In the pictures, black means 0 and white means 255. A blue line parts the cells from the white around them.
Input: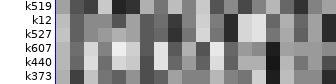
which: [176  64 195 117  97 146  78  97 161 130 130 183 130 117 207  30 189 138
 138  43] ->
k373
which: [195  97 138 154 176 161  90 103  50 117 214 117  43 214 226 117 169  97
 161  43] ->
k527
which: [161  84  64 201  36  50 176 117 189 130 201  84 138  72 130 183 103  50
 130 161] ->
k519
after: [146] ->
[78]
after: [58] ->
[130]
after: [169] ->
[97]
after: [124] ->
[43]

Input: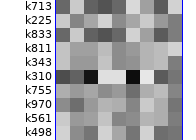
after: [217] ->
[160]
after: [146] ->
[180]

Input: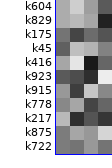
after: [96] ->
[191]
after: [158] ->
[90]
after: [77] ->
[46]
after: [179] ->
[130]

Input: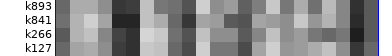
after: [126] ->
[200]
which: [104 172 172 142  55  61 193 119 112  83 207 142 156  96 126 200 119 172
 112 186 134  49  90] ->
k893
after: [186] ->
[134]
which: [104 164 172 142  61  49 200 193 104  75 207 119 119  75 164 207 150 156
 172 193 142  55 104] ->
k127
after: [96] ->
[126]
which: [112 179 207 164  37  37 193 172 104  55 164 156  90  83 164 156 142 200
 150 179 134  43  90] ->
k841

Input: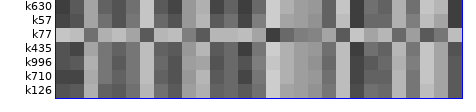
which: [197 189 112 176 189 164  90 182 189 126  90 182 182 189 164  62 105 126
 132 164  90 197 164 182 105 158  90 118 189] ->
k77
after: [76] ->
[112]
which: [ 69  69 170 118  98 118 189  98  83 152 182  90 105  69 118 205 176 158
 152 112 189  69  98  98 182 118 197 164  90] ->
k710
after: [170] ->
[118]

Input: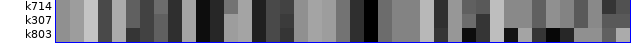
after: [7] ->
[39]
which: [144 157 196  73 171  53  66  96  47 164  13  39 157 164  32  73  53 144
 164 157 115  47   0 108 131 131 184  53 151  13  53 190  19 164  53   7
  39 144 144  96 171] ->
k803
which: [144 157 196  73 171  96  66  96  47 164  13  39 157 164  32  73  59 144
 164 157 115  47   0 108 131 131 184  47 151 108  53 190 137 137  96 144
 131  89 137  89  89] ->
k307
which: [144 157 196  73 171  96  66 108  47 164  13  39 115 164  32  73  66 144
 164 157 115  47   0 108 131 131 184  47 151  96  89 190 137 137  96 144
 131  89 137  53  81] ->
k714
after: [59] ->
[144]

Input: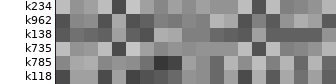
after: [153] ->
[189]
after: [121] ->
[135]

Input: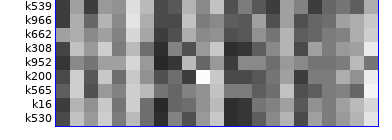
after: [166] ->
[61]
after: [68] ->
[194]
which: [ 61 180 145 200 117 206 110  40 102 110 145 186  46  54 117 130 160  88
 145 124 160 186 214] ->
k16

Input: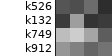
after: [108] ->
[45]
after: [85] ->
[78]
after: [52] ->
[59]

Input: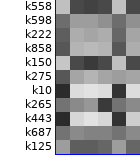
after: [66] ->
[73]
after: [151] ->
[58]

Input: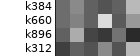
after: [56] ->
[115]
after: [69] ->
[56]
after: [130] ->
[97]
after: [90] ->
[152]
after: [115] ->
[42]
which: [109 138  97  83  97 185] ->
k384
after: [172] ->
[69]

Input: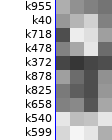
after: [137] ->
[86]
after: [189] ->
[195]
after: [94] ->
[78]
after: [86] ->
[167]
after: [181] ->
[209]
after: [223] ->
[159]

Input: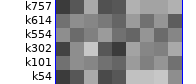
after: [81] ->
[87]
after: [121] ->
[101]

